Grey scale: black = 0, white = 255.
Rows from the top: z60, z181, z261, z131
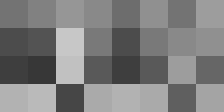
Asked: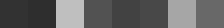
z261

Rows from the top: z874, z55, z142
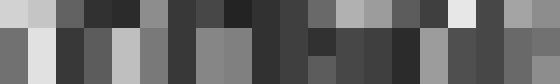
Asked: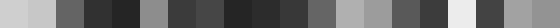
z874
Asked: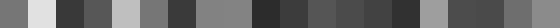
z142

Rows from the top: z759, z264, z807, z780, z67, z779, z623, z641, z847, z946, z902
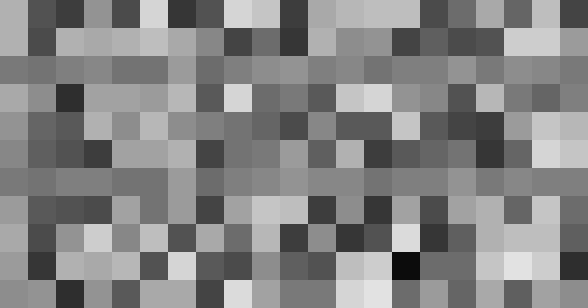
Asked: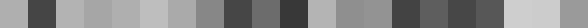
z264
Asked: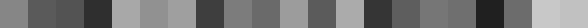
z779
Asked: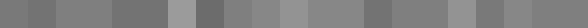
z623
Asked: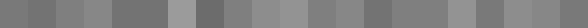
z807
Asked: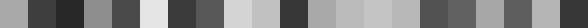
z759

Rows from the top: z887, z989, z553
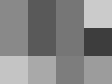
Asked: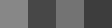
z989
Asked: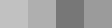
z553

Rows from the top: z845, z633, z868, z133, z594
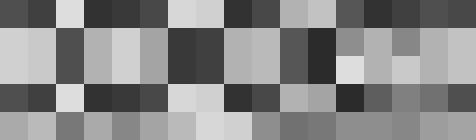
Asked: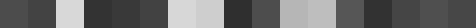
z845
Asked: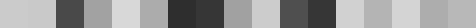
z868

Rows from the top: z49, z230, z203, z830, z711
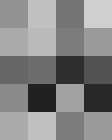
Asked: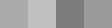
z711
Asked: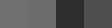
z203
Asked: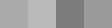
z230
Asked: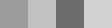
z49

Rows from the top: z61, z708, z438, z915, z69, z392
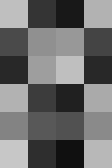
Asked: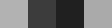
z915
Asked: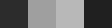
z438
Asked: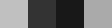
z61
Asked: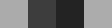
z915

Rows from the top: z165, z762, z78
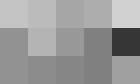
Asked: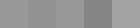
z78
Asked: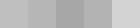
z165
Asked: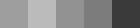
z762

